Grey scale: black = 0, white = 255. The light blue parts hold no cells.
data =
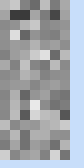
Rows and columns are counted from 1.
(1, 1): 184
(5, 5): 150
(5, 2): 156
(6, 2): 157
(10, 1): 133
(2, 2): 59
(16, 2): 135
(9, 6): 158
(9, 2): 153
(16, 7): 117
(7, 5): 121
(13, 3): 154
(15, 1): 124
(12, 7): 86
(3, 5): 135
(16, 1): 206
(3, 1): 138
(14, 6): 145
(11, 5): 140
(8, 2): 145
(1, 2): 200
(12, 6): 181
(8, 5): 131
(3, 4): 199
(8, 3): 179
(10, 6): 125
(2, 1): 164
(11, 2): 182
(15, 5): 147
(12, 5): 189
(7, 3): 193
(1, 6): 123
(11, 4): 233

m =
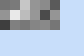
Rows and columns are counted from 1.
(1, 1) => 116
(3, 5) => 137
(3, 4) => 133
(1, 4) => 149
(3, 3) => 120
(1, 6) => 90

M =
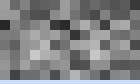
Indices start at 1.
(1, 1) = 158
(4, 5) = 148
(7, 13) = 86
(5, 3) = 147
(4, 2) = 123
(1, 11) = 94
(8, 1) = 142
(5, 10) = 180
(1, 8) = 127
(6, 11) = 172
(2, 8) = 114
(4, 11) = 168
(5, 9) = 169
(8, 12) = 133
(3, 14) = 105
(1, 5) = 97
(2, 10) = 73
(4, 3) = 150
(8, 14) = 104
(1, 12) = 82
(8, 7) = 138
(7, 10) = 143
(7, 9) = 81
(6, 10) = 198
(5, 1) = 116
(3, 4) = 131
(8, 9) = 142
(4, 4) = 171
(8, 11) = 75
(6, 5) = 175

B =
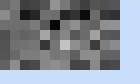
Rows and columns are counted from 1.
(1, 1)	104
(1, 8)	84
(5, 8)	143
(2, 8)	50
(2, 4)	38
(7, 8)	69
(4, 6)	105
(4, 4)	104
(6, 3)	124
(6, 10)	141
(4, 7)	134
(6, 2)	105
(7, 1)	98
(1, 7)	120
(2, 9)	12
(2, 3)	22
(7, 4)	73
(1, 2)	120
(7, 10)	137
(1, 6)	147
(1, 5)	83
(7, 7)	134
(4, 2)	106
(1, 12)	85

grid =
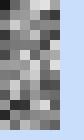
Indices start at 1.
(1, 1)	21
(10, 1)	86
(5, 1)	112
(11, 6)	89
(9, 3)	127
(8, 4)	204
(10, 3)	102
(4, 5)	96
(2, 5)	87
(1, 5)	225
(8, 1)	122
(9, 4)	165
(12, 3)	116
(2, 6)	58
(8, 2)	119
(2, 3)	154
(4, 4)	192
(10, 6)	107
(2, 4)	183
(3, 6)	134
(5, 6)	214
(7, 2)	159
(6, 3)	214

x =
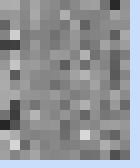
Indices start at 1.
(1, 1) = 172
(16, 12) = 80
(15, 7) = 127
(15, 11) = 173
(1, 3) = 140
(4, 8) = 150
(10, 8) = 126
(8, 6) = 135
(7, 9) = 111
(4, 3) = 121
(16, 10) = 115
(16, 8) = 143
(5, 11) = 162
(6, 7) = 152
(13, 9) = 141
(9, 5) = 134
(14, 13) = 145
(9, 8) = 147
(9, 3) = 157
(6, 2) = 170
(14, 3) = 135
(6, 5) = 133
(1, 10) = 159
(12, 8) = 133
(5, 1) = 63
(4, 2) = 206
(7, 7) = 94
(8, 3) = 150
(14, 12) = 100
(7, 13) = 157
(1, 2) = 174
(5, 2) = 64
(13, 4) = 149
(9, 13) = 152
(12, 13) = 134
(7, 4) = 155
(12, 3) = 148
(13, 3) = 130
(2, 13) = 149
